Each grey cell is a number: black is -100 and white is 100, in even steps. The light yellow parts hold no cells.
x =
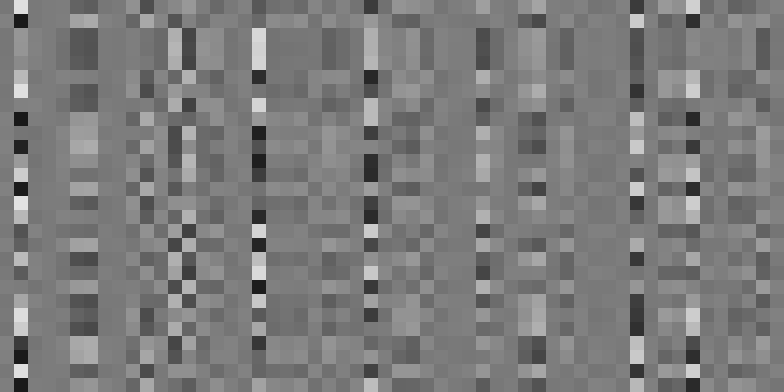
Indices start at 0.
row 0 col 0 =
-7
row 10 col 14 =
-15
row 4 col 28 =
-1
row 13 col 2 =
-5
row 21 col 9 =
3
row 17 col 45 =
34
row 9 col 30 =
12
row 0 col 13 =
19
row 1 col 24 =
-1
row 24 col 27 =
-9
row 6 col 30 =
1
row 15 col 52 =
-17
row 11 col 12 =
-33
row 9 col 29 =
-16
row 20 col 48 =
11
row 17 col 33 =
-5
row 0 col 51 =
-2
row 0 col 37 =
13
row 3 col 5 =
-32
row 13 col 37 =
-25
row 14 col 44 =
0
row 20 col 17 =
-2
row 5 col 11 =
4
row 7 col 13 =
-48
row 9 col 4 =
4
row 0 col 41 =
1
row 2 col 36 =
-1
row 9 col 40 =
16
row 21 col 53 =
2
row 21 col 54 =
-29
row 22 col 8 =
-4
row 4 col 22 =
-7
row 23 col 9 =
9
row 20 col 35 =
9
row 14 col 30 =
4
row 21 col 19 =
-12
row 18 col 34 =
-26
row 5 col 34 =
37
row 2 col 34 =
-40
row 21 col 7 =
-5

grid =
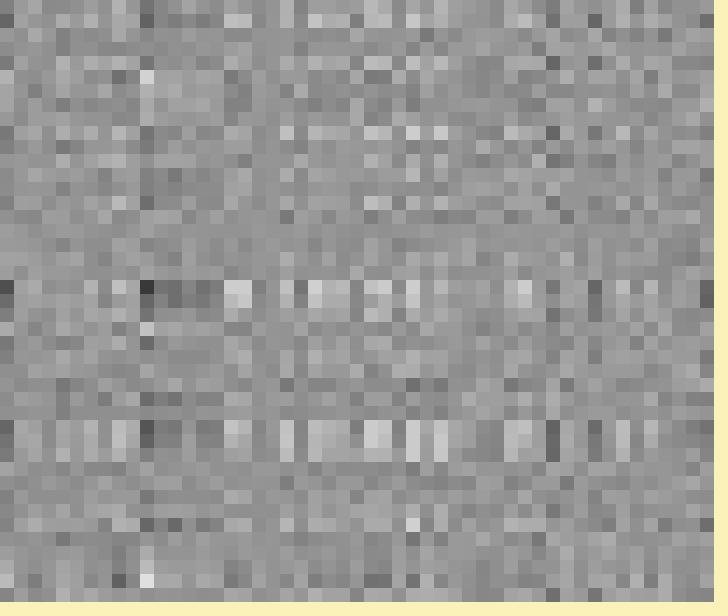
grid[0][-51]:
0
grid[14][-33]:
10
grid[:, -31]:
[38, 39, 17, 18, 34, 21, 3, 17, 23, 50, 10, 16, 34, 14, 31, -5, 17, 15, 35, 24, 50, 39, 25, 15, 15, 30, 31, -6, 22, 8, 51, 54, 47, 13, -1, 18, 25, 42, 11, 22, 19, 6, 29]
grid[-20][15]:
22
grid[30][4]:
30
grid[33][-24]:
7
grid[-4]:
[23, 18, 14, 15, 19, 21, 13, 9, -1, 12, 34, 15, 16, 16, 21, 17, 14, 20, 18, 16, 22, 13, 15, 19, 13, 17, 8, 9, 23, 12, 29, 17, 20, 19, 14, 13, 22, 18, 6, 18, 34, 16, 21, 28, 19, 24, 12, 22, 18, 12, 16]
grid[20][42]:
-20
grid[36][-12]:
-6
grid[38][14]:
24
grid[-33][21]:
3
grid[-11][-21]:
22
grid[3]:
[10, 15, 18, 13, 1, 13, 13, 7, 6, 10, 12, 8, 14, 12, 18, 15, 22, 27, 14, 16, 18, 2, 17, 18, 17, 16, 8, 14, 20, 4, 21, 7, 20, 20, 28, 18, 15, 21, -1, 27, 26, 19, 22, 31, 18, 16, 17, 15, 26, 18, 15]
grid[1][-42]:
29
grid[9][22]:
42
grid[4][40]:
17
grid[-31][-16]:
17
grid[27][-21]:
6
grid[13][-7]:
14
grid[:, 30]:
[17, 29, -5, 21, 27, 31, 25, 14, 15, 25, 11, 13, 10, 13, 18, 9, 21, 13, 22, 11, 19, 19, 22, 31, 11, 26, 18, 6, 11, 12, 31, 24, 22, 24, 6, 22, 12, 4, 19, 29, 25, 38, 36]
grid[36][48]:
16
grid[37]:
[3, 25, 35, 24, 23, 24, 20, 3, 39, 35, -19, 3, -18, 13, -5, 3, 32, 35, 11, 17, 42, 12, 35, 32, 23, 15, 33, 33, 13, 63, 4, 35, 10, 26, 14, 18, 40, 35, 35, 17, 24, 13, 8, -1, 27, 13, 28, -3, 12, 14, -14]
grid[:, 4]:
[9, 34, 1, 1, 39, 32, 28, -1, 26, 36, -5, 36, 19, 3, 20, 22, 21, 4, 24, 20, 16, 27, 26, 31, 2, 32, 26, -6, 1, 0, 30, 28, 39, 6, 15, 12, 29, 23, -6, 19, 29, 30, 38]
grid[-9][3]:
20
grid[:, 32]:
[25, 23, 8, 20, 25, 16, 19, 18, 10, 25, 18, 17, 11, 15, 24, 6, 18, 20, 21, 11, 24, 15, 24, 21, 20, 18, 11, 14, 17, 15, 31, 29, 20, 22, 9, 23, 14, 10, 20, 20, 17, 19, 26]
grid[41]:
[46, 14, -2, 18, 30, 25, 7, 16, -24, 5, 76, 31, 32, 17, 32, 27, -4, 6, 27, 15, 6, 28, -1, 10, 5, 17, -11, -10, 29, -10, 38, 5, 19, 13, 6, 13, 12, 3, 4, 23, 30, 12, 29, 30, 6, 38, -1, 34, 14, 9, 27]
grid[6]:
[29, 17, 0, 15, 28, 18, 18, 30, 9, 15, 38, 29, 33, 20, 23, 22, 9, 1, 21, 18, 3, 33, 8, 10, 14, 9, 15, 10, 12, 3, 25, 12, 19, 11, 6, 14, 6, 8, 22, 7, 7, 14, 13, 15, 9, 24, 12, 33, 9, 9, 28]
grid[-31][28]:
22
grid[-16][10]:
11
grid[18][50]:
12
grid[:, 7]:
[14, 17, 12, 7, 28, 14, 30, 10, 15, 17, 18, 35, 3, 6, 20, 30, 14, 11, 4, 13, 9, 4, 26, 22, 23, 15, 10, 24, -3, 12, 13, 14, 22, 7, 27, 17, 30, 3, 9, 9, 15, 16, 22]
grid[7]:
[29, 12, 22, 12, -1, 12, 6, 10, 12, 5, 32, 15, 26, 26, 30, 21, 2, 3, 19, 15, 17, 8, 0, 10, 4, 31, 9, 3, 20, -2, 14, 14, 18, 19, 20, 16, 15, 2, -1, 26, 26, 14, 40, 24, 14, 8, 9, 7, 20, 20, 37]
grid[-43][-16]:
8
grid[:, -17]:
[16, 15, 22, 28, 5, 6, 6, 20, 16, 6, 33, 1, 19, 26, 11, 22, 12, 16, 4, 14, 27, 23, 10, 3, 27, 15, 18, 29, 23, 28, 10, 7, 6, 17, 24, 22, 12, 14, 31, 14, 5, 6, 6]
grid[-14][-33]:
15
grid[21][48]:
24
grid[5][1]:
13
